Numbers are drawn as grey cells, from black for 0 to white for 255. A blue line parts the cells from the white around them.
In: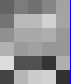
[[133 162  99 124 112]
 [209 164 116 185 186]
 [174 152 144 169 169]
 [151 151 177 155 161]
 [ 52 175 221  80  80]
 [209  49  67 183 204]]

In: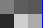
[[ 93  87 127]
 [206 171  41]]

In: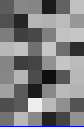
[[ 98 192  92 135 133  27]
 [187 151  80  37 182 177]
 [194 198 125  64  72 128]
 [110  45 184 193 112 198]
 [197 187 133  62  68 145]
 [ 86 184 135 181  76  14]
 [186 179 161  90  27 136]
 [143  83  78  89 238 185]
 [ 68 146 114 185 137  35]]

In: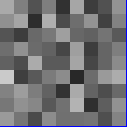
[[ 81 147 169 127  82 126  49 166  61]
 [ 65 130 144 165  45 175  75 110 147]
 [116  89  84  61 105 120 159 103  97]
 [101 126 110 145 107  98  70 159  61]
 [101 139  97  77 171  90  90 165  70]
 [154 172 202  63  89 123 140  40 108]
 [ 77 105 130 157 125  98  50 170  99]
 [ 94 146 119 145 135  88 113 179  47]
 [ 79 132 154 117  74 140 112 113 116]]

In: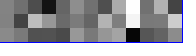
[[178  68 131 112  77  19 101 142 113  79 171 254 113]
 [122 205 130  67 190 151 106 123 101 179 126 244 121]
 [ 99 140 138 122  81  82  74 152 121 150 164   6  86]]

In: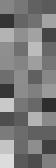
[[ 97  91 133 119]
 [113 163  52 101]
 [162  69 179 144]
 [188 104 143 112]
 [158 118 141 132]
 [ 96 135 110 141]
 [128 154  54 140]
 [104  46 201 119]
 [180 137  78  92]
 [ 96  96 123 108]
 [142  65 196 107]
 [ 76 127 220  89]]

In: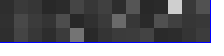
[[ 57  81  46  58  54  40  43  69  55  64  45  85  40  42 207]
 [ 54  56  48  72  59  52  77  40  48  58 106  55  42  80  64]
 [ 52  60  46  68  55  45  59 116  41  52  59  60  67  42  44]]

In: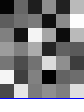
[[ 33 186   5 102  30 142]
 [138 253  93 112 122  15]
 [ 12 186 128  18 244 166]
 [ 97  90 156 128 172  36]
 [143  61 118  76 114 220]
 [ 99 109 245  63 129   2]
 [127 223  73 230 123 143]]
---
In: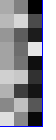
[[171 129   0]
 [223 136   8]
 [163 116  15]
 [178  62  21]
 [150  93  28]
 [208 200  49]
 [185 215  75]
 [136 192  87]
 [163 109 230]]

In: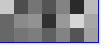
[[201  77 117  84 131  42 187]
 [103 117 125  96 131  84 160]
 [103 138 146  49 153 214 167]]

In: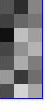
[[153  57 110]
 [ 64 103 118]
 [ 84 172 125]
 [ 84  44 133]
 [ 17 191 159]
 [ 76 211 166]
 [ 70 145 179]]

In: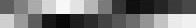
[[207 155  94  22   8  30  43  66  86 108 148 195 234 240]
 [ 94 128 170 213 247 227 182 122  51  15  22  37  58  72]]

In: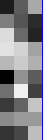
[[219 105  35]
 [126  84  43]
 [111 240  64]
 [  2 146  92]
 [139 154 154]
 [225 211 162]
 [ 28  92 169]
 [183 203 176]
 [ 51  71 190]
 [ 57  99 197]]

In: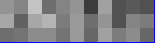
[[110 116 140 140 116 154 103 161 124 140 103]
 [167  97 167 180 124 154 110 148  81 132 124]
 [148 132 195 110 132 148  60 161  81  89  81]]

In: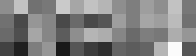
[[142 194 113 120 202 166 194 181 142 126 158 142 194 120]
 [ 66  32 126 150  25  86  60  46 100  92 100 181 251  86]
 [113  73 150 134  73 106  73  86 158 126 166 158 187 113]
 [106  79 166 134  92 142 181 173 134 106 126 120 173 150]]

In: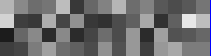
[[211  62  56 174  69 145  56  49  76  96 168  49  96 231 189]
 [181 137 109 117 189  56 103 130 181 109 130  88  76  88 117]
 [ 62  69 124 160 109  96  76 145  82 152  62 152 168 124 124]
 [ 28 103 137  43 137  43  69 109  76 152  43 160  82  88 103]]

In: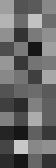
[[ 77 122  22 159]
 [136 116  63 167]
 [159  83  90 136]
 [ 36  22  96  56]
 [ 43  22 102  50]
 [ 83 102 108  90]
 [151  56 116 122]
 [144  50 122 144]
 [ 63  43 129  96]
 [ 69 200 136 144]
 [129  77 173  96]
 [180 108 194 108]]
